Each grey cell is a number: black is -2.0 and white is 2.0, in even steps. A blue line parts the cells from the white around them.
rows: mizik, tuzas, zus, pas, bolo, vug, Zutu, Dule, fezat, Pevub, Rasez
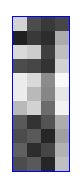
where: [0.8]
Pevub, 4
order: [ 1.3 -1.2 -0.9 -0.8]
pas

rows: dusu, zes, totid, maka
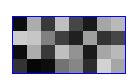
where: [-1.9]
maka, 2
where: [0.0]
zes, 3
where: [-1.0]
zes, 4
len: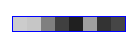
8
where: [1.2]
zes, 1
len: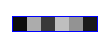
6
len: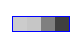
4

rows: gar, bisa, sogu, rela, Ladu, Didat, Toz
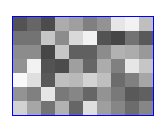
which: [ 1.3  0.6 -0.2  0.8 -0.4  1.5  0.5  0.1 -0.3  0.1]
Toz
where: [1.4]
bisa, 5
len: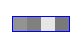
4
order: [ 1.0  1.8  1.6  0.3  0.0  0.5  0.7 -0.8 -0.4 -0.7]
gar

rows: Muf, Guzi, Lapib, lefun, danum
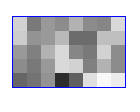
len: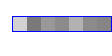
7
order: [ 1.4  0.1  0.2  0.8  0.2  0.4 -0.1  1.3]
Muf
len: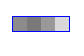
4
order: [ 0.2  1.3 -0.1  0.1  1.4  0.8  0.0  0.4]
Lapib
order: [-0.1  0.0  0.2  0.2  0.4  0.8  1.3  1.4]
lefun

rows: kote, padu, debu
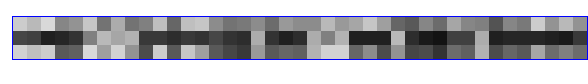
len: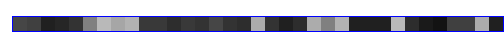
35
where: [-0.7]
kote, 35

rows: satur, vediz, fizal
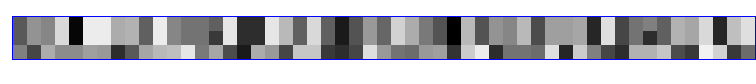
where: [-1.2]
fizal, 32
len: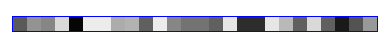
26
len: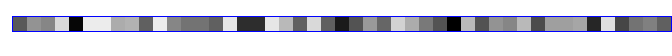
47

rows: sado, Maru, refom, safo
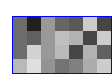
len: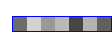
7
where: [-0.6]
sado, 5
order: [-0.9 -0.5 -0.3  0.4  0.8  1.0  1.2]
Maru
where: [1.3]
refom, 2

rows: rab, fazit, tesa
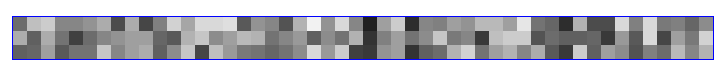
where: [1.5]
rab, 16
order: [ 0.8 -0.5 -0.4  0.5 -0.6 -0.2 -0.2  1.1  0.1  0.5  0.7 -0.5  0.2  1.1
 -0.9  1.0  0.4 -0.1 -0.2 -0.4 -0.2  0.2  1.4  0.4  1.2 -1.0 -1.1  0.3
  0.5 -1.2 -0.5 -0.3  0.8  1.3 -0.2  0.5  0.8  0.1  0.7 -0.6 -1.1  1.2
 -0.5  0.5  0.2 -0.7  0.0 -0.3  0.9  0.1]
tesa
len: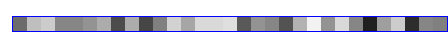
31
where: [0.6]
rab, 13

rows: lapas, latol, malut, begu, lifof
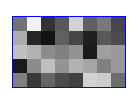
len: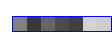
7
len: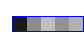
5
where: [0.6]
begu, 6
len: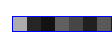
7
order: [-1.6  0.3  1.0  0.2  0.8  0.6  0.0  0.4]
begu

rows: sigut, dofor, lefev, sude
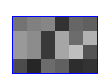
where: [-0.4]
sigut, 5
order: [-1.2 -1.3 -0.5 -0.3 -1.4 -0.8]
sude

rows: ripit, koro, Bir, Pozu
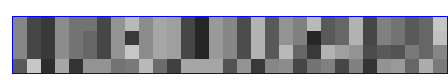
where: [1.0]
koro, 31
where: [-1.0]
Pozu, 12
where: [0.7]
Pozu, 30
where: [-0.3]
Pozu, 11

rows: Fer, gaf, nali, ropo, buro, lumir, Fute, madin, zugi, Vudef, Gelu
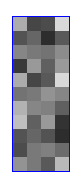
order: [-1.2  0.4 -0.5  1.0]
madin
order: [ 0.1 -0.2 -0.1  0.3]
lumir
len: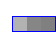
3
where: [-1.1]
ropo, 1
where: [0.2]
nali, 4
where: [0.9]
Gelu, 4
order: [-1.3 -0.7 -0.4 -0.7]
zugi

